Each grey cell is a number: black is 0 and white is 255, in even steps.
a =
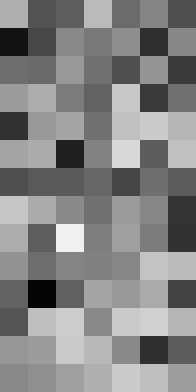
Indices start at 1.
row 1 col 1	175
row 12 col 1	85
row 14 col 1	136
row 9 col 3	240
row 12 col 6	208
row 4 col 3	123
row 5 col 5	192
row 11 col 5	152
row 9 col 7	50
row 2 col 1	18
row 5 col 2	153
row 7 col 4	103
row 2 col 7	135
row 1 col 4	186
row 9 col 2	94
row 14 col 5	203
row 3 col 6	148
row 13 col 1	151
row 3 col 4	112
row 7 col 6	111
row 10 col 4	129
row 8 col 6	134
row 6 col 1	164
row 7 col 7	92
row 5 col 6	203
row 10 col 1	147
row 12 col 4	138
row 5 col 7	181
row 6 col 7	193

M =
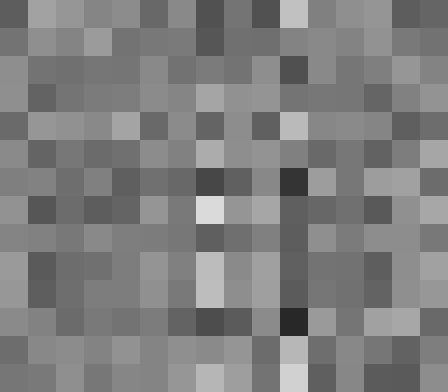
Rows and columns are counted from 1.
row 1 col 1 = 93
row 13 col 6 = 132
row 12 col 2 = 130
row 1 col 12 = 128
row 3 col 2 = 115
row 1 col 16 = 101
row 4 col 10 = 148
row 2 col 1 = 115
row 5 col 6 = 105
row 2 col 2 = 143
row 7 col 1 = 127
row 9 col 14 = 141
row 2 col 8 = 86
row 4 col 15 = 129
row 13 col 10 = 108
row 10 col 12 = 115
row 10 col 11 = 96
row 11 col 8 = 189
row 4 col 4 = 123
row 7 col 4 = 128
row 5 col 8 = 100
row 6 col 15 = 125
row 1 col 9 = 116
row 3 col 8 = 123
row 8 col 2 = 86
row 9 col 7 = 119
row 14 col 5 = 134
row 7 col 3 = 110
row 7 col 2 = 130
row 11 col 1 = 151
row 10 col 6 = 148
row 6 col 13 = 119
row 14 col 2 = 121
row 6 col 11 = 128
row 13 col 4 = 131
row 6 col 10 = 147
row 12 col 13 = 117
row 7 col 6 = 112

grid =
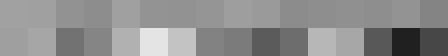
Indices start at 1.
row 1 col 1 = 161
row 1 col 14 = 142
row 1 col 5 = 160
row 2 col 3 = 114
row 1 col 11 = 140
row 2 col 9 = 123
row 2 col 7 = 195
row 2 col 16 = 71

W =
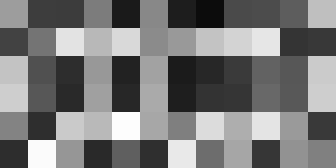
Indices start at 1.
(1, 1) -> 157
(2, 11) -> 52
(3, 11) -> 87
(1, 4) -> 124
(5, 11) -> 154
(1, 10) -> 76
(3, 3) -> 45
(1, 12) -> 191
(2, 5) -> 217
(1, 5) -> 26
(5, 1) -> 131
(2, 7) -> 153
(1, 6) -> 136
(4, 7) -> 30
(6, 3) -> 150
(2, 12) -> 56
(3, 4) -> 152
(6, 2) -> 251
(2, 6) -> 139
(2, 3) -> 227
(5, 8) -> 220
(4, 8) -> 51
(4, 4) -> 160

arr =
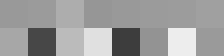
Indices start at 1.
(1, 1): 153
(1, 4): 150
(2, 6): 147
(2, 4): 224
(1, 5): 153
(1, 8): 160

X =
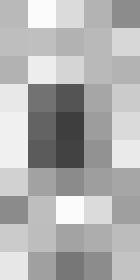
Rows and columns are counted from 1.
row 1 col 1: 185
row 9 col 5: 188
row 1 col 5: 140
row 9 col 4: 173
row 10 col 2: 160
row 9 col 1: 203
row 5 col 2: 99
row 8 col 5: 159
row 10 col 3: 119
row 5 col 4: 157
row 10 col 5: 195
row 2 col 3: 178
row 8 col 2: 190
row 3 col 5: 179

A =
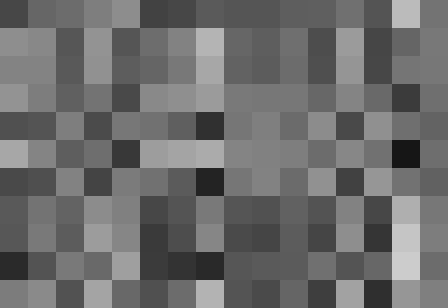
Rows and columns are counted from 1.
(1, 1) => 71
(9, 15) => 197
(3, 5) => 93
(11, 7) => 108
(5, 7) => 95
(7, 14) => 150
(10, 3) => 121
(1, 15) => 187
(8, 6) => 71
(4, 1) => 147
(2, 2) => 136
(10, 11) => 91
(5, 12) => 140
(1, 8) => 90
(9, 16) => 125
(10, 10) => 90
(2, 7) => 130
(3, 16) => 119
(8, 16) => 119
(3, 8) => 167
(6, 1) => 167
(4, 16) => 111
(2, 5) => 85
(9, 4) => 156
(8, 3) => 99
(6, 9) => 132
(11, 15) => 150
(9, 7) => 77
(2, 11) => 111
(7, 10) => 130
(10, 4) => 105
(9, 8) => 134
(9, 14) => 53
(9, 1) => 87

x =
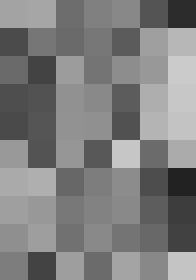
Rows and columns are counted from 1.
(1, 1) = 163
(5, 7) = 195
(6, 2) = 83
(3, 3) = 156
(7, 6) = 77
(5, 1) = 74
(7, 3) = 103
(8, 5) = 137
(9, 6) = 104
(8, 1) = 159
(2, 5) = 91
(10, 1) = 125
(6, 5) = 198
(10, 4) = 107
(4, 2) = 82
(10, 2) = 67
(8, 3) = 120
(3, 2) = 67
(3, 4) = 116
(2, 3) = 106
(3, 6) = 152
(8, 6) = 93

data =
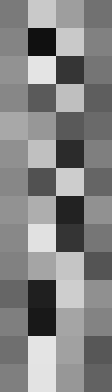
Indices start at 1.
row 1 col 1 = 122
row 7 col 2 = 81
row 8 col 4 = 145
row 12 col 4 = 131
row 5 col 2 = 151
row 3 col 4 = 117
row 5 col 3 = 89
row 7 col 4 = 101
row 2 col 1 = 132
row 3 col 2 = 228
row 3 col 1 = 146
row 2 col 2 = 16
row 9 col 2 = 225
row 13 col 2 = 228
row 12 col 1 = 127
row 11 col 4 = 144
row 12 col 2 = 24
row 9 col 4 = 118
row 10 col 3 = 197

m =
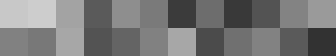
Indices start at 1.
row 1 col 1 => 200
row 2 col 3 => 167
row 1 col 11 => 131
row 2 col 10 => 130
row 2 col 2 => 120
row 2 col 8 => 75
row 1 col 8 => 109

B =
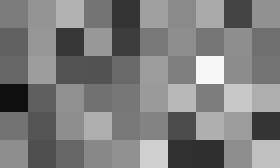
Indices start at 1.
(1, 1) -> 124
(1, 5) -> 51
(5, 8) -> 175
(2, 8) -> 117
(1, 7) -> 138
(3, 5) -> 105
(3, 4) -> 82
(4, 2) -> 95
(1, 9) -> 68
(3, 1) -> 102
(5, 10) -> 52
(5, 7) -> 76
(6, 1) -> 142
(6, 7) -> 48
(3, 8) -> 247
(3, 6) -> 156
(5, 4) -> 174
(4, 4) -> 113
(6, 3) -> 103
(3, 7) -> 127
